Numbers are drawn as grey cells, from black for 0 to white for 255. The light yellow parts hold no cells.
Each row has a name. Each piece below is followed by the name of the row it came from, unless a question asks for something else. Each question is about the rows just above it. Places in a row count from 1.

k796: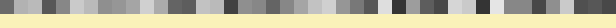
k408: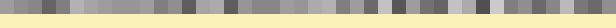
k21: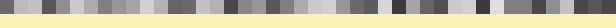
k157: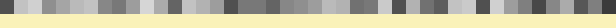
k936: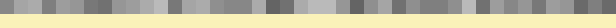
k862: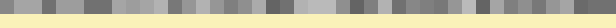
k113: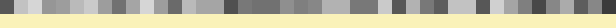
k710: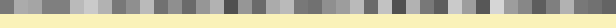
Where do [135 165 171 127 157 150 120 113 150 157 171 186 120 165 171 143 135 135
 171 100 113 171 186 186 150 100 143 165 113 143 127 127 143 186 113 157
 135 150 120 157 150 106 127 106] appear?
k936
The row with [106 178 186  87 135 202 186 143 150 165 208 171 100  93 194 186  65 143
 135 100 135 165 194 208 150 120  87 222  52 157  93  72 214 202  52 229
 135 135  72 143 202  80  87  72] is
k796

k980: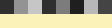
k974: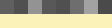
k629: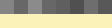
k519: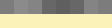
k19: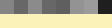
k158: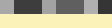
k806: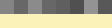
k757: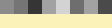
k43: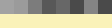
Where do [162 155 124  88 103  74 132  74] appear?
k43
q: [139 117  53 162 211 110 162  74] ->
k757
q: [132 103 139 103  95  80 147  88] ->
k806
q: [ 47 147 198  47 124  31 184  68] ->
k980
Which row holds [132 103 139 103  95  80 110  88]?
k629

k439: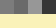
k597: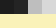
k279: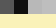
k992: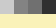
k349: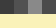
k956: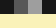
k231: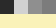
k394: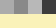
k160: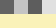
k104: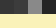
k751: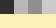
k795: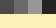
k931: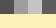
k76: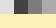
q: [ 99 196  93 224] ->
k160
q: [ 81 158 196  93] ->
k931
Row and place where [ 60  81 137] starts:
k349, 1
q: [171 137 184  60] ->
k394
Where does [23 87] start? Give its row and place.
k956, 1

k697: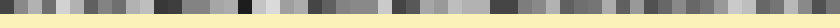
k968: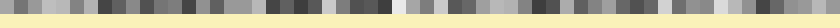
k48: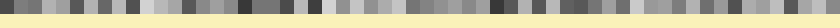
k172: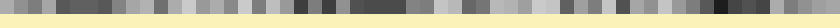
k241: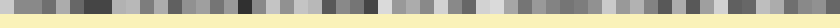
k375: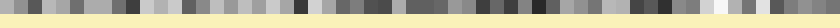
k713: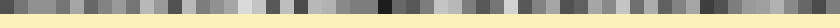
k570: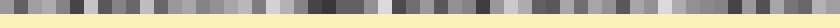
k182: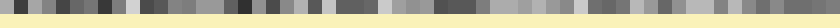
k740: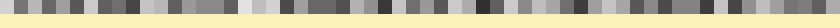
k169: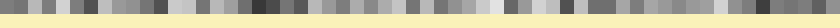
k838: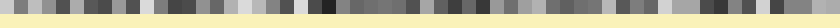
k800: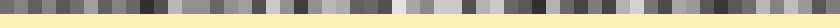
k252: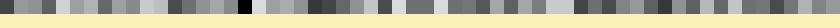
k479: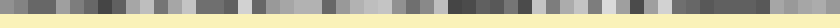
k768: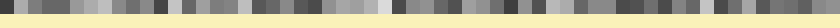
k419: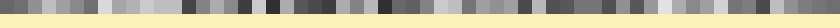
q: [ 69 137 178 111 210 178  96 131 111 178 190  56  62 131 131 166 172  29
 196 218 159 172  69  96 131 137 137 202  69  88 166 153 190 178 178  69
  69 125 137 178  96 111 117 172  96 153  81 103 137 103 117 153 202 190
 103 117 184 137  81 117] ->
k697
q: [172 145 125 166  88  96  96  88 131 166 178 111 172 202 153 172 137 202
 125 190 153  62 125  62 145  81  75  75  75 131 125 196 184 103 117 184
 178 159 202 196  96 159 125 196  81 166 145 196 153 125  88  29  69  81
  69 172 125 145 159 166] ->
k172
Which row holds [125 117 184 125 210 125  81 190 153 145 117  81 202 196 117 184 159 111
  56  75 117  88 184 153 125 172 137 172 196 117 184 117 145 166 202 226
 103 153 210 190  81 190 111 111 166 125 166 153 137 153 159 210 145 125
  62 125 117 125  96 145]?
k169
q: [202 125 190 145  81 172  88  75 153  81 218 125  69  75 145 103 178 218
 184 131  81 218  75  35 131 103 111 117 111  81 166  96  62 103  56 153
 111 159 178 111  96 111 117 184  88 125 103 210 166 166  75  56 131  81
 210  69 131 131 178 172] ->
k838
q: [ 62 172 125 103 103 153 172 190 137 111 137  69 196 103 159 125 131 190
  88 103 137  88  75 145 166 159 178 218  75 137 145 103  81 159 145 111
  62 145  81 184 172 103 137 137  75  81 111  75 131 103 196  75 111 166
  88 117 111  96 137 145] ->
k768
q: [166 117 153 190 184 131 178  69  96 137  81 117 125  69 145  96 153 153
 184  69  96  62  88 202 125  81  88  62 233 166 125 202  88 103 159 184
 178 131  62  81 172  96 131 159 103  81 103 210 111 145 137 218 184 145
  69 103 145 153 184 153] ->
k968
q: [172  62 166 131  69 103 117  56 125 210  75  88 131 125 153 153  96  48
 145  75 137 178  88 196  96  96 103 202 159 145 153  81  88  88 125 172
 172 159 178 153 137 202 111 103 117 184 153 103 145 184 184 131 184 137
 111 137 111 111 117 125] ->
k182

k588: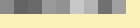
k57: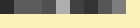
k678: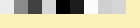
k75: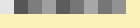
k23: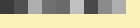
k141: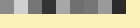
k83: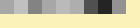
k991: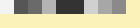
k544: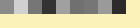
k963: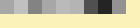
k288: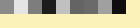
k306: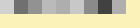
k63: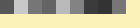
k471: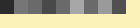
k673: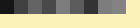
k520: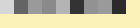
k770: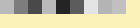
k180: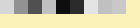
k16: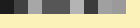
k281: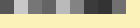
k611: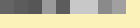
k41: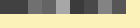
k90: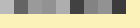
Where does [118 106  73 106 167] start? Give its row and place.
k471, 2
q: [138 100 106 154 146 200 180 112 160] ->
k588
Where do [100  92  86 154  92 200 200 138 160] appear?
k611
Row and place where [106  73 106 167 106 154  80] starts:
k471, 3

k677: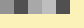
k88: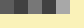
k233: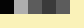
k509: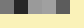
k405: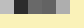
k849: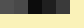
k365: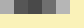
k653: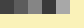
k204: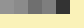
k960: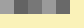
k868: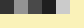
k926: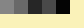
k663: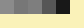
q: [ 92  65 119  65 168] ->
k88
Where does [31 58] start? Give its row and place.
k849, 4
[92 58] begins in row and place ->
k233, 3
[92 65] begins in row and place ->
k88, 1

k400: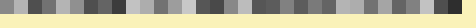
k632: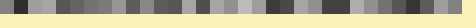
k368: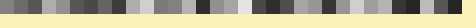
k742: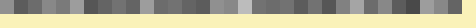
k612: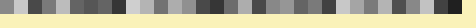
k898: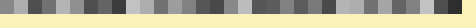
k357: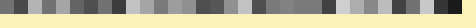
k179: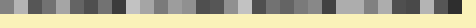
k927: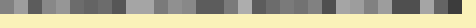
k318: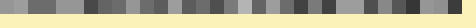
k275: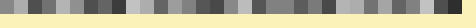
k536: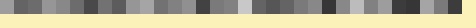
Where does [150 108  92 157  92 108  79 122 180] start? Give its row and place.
k318, 10
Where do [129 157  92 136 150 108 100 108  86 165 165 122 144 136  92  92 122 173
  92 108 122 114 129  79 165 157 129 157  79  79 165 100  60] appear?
k927
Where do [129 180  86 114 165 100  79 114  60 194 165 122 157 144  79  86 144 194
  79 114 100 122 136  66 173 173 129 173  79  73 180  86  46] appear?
k179
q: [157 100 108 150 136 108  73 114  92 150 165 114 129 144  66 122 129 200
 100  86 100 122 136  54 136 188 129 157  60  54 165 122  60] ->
k536
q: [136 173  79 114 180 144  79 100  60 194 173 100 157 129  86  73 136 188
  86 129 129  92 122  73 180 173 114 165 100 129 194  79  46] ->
k275

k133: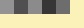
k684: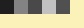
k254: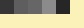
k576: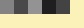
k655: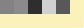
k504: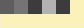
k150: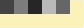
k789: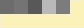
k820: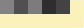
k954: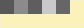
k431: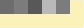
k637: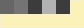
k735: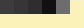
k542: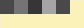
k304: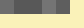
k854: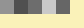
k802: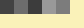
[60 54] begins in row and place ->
k735, 1
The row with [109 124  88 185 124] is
k431
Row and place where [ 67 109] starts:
k802, 1

